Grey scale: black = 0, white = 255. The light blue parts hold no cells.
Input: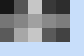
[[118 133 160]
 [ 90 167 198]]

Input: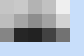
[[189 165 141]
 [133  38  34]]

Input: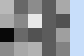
[[169 136 232]
 [  8 105  82]]

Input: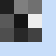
[[ 89  20 237]
 [ 78  40  65]]

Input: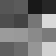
[[ 77  67 118]
 [155 153 138]]

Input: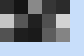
[[197  86  32]
 [ 82  30  26]]

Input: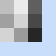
[[160 211  72]
 [212 155  38]]

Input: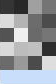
[[219 179 108]
 [ 83 238 106]]
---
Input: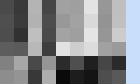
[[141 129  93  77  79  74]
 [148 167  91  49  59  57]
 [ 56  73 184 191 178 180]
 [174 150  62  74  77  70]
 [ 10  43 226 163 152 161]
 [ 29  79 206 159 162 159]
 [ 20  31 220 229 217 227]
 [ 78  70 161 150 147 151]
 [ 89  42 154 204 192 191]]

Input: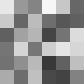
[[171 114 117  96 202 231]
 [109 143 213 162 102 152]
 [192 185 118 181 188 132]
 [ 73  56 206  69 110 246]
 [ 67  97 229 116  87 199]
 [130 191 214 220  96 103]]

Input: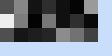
[[ 79 238  81]
 [ 22 125 134]
 [ 30   3  19]
 [ 37 119  46]
 [140  16  16]
 [114  47   4]
 [ 65   9 154]]

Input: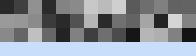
[[137 154  41]
 [101 151  64]
 [192 139 145]
 [103  59  43]
 [ 35  42 131]
 [129  82 138]
 [ 63 181 200]
 [111  42 187]
 [ 75 113 207]
 [ 22  99  90]
 [182 165 110]
 [175  35 128]
 [129 213  98]
 [ 19 131  99]]

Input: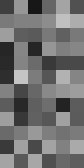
[[164  58 106 158  92 130  46  41  38 158 122  63]
 [ 89 161 123  56  40  70 196 132 134  94 129 151]
 [167  73 153  97  95 103 124 107  37  90 129  23]
 [ 79 163 126  87 110 137  86  57 150 121 141 102]
 [104 129 114 161  35 149 178  73 127  96 192 164]
 [ 93 170 123  91  92 157 133  73 134 121 173  81]]

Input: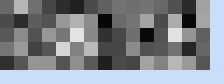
[[ 48 118  88  75 105]
 [ 86 153 139  44 181]
 [149  66  82  93 112]
 [148  86 151  83  70]
 [ 84 213 118 152  44]
 [144 129 227 177  32]
 [ 90 186 136 139  74]
 [ 31  70  49   7  97]
 [ 75  70  72 106 115]
 [ 70 140 111 116 110]
 [163  82   9 163 115]
 [131  87  84  75 104]
 [183 114 225 172  81]
 [153  38 148   8  42]
 [ 86 103  96 165 161]]

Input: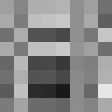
[[123  91 112 103 169 113 169 159]
 [164 192 175 184 122 173 124 133]
 [107  44  83  70 192  83 190 174]
 [106  41  85  72 192  82 194 175]
 [100  25  72  57 200  72 199 179]
 [141 140 138 133 148 143 144 143]
 [131 104 129 127 161 120 169 159]
 [169 230 177 173 111 197  95 112]]

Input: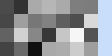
[[ 67  98  71  75]
 [106 209 159  50]
 [ 16 135 119 170]
 [169  55 130 182]
 [172 198  94 170]
 [204 246  78 126]
 [158  83 217 124]]
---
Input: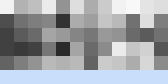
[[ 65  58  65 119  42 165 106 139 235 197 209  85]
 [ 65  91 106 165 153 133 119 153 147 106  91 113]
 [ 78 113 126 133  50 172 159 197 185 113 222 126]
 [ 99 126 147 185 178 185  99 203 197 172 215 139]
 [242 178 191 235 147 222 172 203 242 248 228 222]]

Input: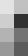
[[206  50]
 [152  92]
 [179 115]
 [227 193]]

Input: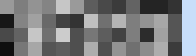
[[ 73  99 198 112 204  79 119  93  66 126  44 161  85]
 [ 15 119 167  85  93  79 173  79 147 112 140 173  59]
 [154 126 147 132 198 154  93  73  59  99  36  36  51]
 [ 23 132 161 105  66  51 192 112 180 126 147 167  85]]

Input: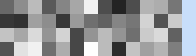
[[ 55  49 160 141  55 154 111  97 133 118 211  83 203]
 [104 141 187  89 133 167 241  77  35  77 180 173 118]
 [195 167 218 148 211  71 148 187 148 111 203 218  97]
 [ 83 226 241 111 173  71 254 187  43 195 160 180 126]]

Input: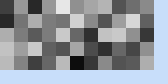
[[ 40 116 174 124 116 209 138  83 158 215  96]
 [174 124  90 124 201 103  48 194 201 144  55]
 [186 131  63 103 186  13  55 138  83  90 174]
 [ 63 152  40 152 231 144 166 180  83 110 138]
 [194 158 201  96  83 166  76  48 103  70 144]]

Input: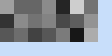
[[160 102 102 139  37 206 115]
 [ 87 109  66  87 123  23 172]
 [ 51 139 115 131  73  94 147]]

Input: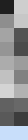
[[ 89  60]
 [149  75]
 [164  83]
 [ 97 104]
 [193 129]
 [172 156]
 [212 178]
 [142 199]
 [ 31 206]]

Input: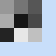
[[172  22  72]
 [152 117  86]
 [ 35 231 192]]
